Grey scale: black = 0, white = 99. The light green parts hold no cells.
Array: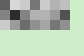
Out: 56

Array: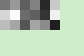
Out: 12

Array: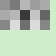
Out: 52

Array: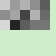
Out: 46

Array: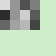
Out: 26

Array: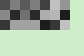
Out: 75
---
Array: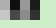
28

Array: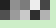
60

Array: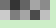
49

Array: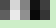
91

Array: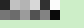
42

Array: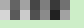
35

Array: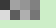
36
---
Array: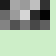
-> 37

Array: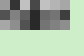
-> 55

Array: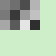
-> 18

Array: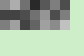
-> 75

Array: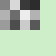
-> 34

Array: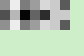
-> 35
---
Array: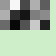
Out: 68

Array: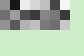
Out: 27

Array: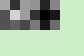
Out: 14

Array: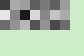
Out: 37

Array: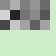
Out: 58

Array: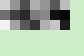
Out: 34

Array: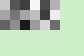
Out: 29

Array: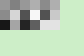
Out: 54
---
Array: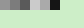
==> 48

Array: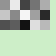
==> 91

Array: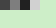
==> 49

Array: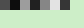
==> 5

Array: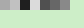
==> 75

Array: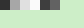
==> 65

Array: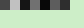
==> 75

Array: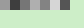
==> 24
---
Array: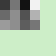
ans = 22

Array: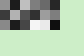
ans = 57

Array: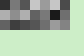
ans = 19

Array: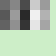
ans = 42

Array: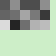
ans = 34

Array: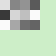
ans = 87

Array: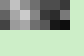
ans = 52

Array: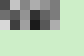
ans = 29

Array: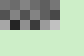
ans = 46
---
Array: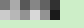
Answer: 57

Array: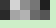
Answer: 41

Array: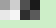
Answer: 18

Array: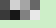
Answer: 50

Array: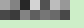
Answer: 41

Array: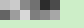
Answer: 53

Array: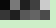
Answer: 39

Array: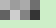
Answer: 51

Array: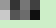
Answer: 42
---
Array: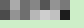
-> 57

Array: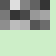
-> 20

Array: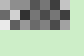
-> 81

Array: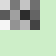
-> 62

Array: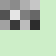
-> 89

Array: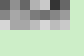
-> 65
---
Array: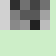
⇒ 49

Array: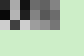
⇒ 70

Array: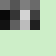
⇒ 20

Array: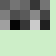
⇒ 30

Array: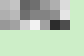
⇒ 72

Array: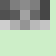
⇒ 35

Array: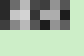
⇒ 77

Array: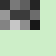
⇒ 23
